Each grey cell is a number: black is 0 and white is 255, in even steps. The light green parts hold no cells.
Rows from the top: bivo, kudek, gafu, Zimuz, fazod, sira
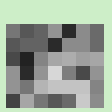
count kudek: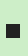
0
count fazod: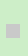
0
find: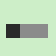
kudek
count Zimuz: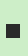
1
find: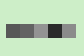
bivo
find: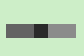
kudek

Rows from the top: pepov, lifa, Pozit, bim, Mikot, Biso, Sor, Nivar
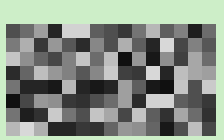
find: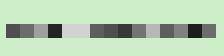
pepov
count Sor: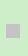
2
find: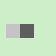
Sor
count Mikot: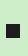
0
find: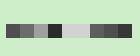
Biso
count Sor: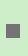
2

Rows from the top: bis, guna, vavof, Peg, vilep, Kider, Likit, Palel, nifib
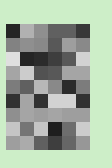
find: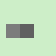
vilep
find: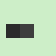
vavof
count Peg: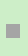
3
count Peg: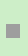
0
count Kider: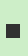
3
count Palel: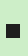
1
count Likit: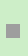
3

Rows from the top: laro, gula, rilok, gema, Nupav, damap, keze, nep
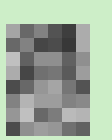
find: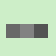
laro
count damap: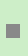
1
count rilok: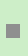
3

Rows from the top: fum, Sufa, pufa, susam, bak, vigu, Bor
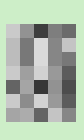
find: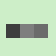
fum
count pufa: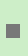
2

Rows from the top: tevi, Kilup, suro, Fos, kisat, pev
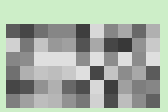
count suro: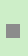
4
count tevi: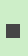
1
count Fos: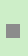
1
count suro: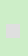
6
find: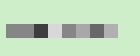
tevi
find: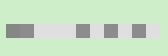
suro
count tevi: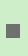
1

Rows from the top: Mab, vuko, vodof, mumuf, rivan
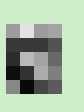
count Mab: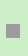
2
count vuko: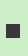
3
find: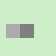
mumuf

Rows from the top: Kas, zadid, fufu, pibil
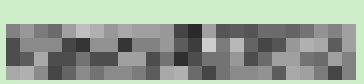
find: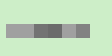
fufu
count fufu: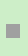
5
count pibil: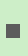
2
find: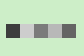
zadid
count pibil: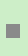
6
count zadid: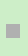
1
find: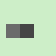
pibil

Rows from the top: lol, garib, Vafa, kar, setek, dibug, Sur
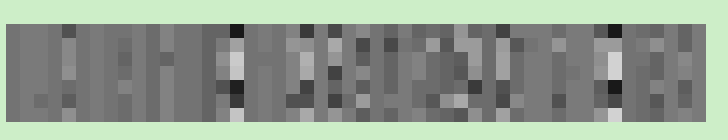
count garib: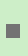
12
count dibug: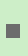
8
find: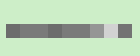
Sur
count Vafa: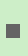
6

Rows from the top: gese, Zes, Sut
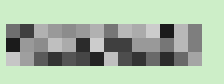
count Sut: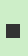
2
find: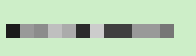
Zes
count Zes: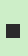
1
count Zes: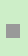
3
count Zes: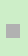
0

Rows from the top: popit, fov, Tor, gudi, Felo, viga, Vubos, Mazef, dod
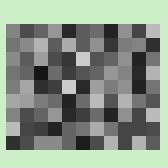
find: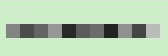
popit
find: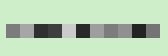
Felo
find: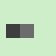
Vubos
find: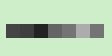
Mazef
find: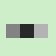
gudi
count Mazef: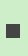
3
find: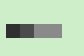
dod

